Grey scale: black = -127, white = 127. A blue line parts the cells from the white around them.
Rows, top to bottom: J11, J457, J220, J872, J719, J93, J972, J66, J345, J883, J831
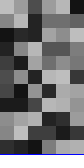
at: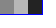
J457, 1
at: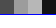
J11, 3

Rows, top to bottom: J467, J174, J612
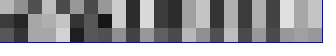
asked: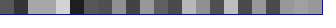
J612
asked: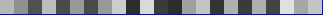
J467
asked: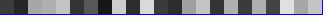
J174
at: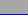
J612, 3

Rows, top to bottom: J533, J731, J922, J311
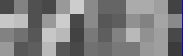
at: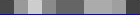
J533, 4
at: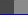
J731, 6
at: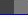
J922, 6
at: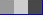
J731, 4
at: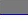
J311, 9
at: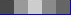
J533, 4

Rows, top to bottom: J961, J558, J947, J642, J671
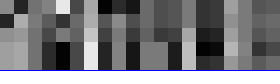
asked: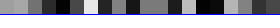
J642
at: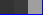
J961, 15
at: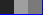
J947, 16
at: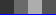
J558, 5

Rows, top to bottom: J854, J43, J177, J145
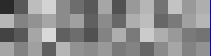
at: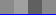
J43, 5
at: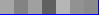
J145, 1
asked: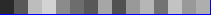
J854
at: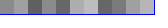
J43, 5
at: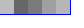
J43, 11

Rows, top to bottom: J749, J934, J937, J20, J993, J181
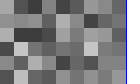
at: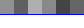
J934, 3
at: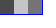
J20, 1
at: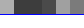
J937, 1

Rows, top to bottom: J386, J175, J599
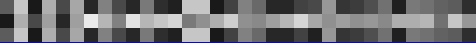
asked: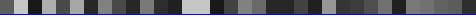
J599
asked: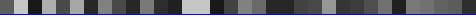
J386

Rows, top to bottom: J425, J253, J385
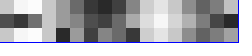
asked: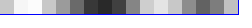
J425
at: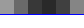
J425, 5
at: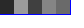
J385, 5

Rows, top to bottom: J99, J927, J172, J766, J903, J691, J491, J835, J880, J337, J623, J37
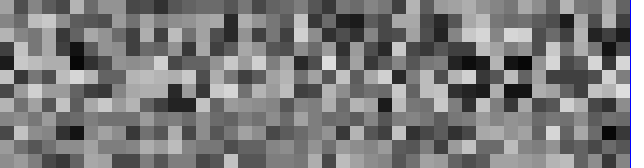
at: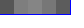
J880, 28
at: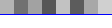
J691, 21
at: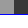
J491, 14

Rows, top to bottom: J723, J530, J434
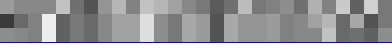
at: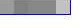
J434, 20
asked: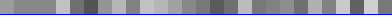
J723
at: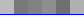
J723, 18
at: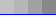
J723, 11
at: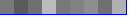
J723, 15
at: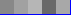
J530, 22

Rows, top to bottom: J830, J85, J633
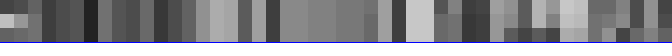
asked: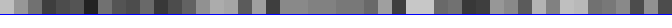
J85
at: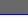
J830, 43

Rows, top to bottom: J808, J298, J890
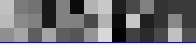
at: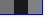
J808, 3
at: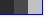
J890, 11
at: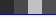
J890, 11
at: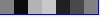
J808, 5

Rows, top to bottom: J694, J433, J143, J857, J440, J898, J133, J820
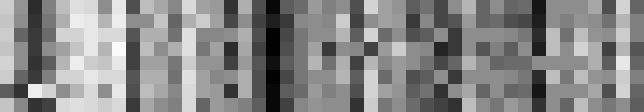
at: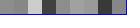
J433, 23
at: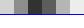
J440, 1
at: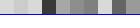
J820, 7

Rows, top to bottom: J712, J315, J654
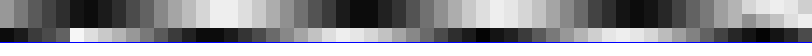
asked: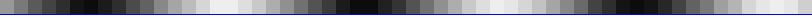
J712
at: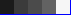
J654, 2

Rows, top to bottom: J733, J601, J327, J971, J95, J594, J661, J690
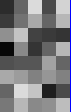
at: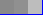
J690, 3
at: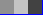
J327, 1
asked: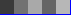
J601
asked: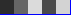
J733

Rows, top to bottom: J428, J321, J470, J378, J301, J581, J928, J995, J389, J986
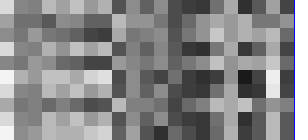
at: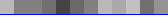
J995, 9
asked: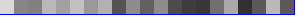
J389

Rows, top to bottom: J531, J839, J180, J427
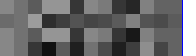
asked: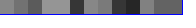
J531
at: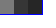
J531, 8
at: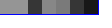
J180, 4
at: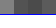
J839, 10

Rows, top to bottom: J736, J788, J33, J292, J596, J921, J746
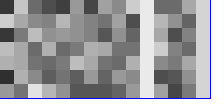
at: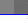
J292, 13
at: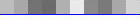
J596, 6
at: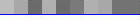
J292, 1
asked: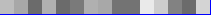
J292
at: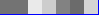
J292, 9
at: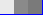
J596, 11
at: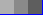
J921, 2

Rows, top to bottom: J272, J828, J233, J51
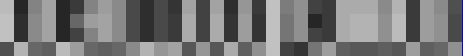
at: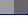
J51, 6
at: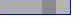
J272, 25
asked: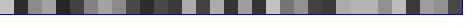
J233
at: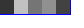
J233, 19

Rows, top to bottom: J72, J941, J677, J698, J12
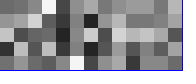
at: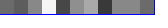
J12, 3
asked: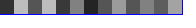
J698
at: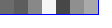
J12, 3
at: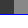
J12, 10
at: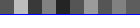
J698, 3
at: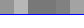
J941, 8
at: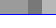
J72, 10

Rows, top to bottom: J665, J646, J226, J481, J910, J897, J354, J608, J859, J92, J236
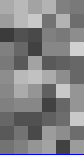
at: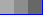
J897, 4
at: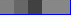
J481, 1
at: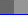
J608, 5

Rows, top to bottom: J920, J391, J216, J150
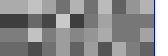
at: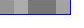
J216, 7
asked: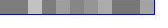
J216
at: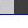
J391, 5

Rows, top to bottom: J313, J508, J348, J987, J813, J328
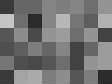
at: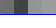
J813, 5
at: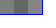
J987, 3
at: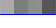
J328, 3
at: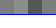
J328, 4
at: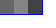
J987, 4

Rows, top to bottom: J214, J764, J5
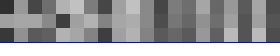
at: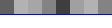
J5, 4
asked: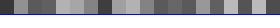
J5
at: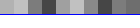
J214, 5
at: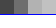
J214, 3
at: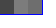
J214, 12
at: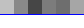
J214, 10

